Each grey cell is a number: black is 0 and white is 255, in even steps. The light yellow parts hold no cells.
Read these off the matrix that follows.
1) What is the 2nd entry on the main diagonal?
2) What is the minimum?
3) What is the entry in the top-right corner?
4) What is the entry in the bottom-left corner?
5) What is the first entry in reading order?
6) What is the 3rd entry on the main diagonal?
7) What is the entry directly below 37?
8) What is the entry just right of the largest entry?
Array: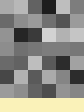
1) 141
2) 29
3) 125
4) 155
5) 170
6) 58
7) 112
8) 178

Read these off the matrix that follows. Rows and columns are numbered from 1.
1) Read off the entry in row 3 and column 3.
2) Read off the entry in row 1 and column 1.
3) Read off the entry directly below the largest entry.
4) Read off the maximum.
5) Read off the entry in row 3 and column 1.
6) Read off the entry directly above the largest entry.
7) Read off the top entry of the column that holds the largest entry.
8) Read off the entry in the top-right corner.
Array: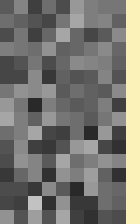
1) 63
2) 90
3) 158
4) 194
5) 76
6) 56
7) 63
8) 118

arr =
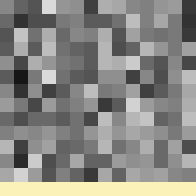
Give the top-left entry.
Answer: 135
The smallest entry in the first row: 57
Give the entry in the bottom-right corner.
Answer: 128
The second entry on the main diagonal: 50
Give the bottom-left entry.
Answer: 167
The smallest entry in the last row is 57
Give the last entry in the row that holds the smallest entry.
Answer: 189
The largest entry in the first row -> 218
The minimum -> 22
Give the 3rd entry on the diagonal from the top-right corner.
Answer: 113
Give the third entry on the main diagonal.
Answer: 113
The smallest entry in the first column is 84
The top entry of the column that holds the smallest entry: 99
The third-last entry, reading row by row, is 161
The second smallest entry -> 42
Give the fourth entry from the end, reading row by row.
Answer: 155
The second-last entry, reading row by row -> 135
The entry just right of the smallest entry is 121
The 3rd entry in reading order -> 84
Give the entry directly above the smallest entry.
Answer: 71
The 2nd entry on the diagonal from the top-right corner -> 121
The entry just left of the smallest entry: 91
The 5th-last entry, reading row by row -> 167

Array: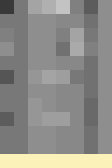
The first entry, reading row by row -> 57
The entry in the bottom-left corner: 120
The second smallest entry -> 85
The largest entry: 195
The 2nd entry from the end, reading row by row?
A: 113
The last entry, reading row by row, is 142
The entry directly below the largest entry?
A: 136
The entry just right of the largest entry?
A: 128
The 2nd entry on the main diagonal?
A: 120
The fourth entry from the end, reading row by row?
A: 136
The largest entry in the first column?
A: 142
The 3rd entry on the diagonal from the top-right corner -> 164
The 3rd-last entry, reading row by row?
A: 136
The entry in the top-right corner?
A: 142
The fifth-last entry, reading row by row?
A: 142
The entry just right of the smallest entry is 120
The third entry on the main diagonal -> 142
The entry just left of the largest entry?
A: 176

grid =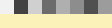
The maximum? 241
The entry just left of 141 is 175
